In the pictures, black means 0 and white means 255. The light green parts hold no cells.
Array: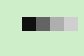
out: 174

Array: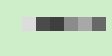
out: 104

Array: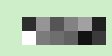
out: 46

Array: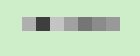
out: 139

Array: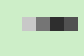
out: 117

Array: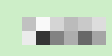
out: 130

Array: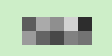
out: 92

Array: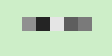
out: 122
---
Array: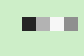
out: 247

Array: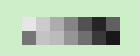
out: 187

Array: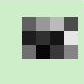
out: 56

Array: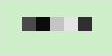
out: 196

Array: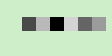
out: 2

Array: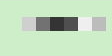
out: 52

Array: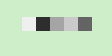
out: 165

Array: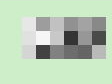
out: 129
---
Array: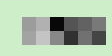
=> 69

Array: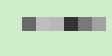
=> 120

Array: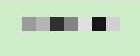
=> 133

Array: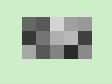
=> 65

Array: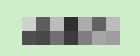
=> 73

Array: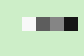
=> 133

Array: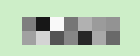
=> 84

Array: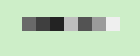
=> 83
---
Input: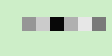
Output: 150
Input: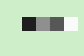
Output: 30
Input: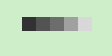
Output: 50
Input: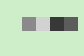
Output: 138
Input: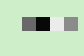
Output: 104
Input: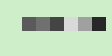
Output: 90
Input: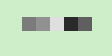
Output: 123
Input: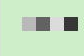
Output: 185
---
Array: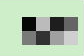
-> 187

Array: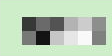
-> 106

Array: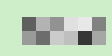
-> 179

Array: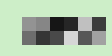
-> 134

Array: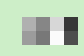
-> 134

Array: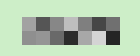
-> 85
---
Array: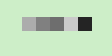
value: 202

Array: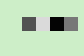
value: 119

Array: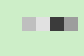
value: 157

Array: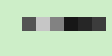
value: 23

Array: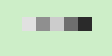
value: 110

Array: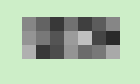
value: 113

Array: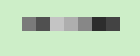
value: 174

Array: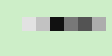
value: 120
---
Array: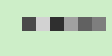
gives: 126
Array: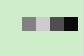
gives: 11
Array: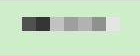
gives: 229
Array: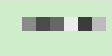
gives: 187
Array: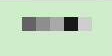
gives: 206
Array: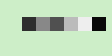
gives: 9
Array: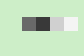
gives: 244
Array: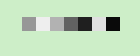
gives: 10
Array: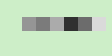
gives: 218
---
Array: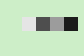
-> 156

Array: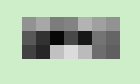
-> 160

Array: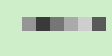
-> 206

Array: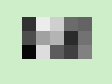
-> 107

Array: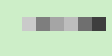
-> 111

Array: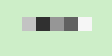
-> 97
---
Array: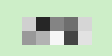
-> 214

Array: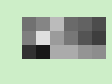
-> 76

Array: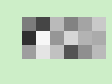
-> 201

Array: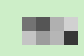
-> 209

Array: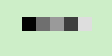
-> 222

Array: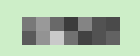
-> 74

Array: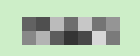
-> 149

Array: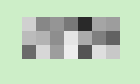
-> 157

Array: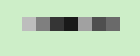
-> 106
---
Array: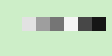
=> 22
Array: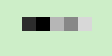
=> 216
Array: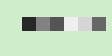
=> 103
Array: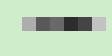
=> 194
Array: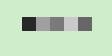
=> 103
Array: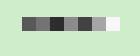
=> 247
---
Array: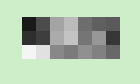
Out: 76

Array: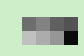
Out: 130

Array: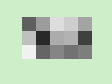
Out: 156

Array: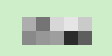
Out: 116

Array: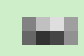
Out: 192

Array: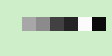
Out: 139

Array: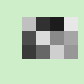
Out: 49

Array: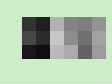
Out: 31
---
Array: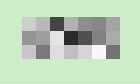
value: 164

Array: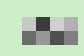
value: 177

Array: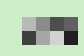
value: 97

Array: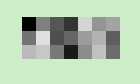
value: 163

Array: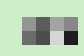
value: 135

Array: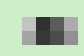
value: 172

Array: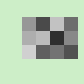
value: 109

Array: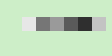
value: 195
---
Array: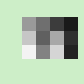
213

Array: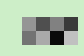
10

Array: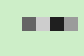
31

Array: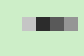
89

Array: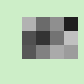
170

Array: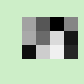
240
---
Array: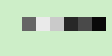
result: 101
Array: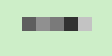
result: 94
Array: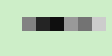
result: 130
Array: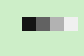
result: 20
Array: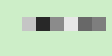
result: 197
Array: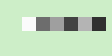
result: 251
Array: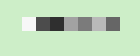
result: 247
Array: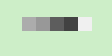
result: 172
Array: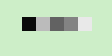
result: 10
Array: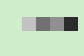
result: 194
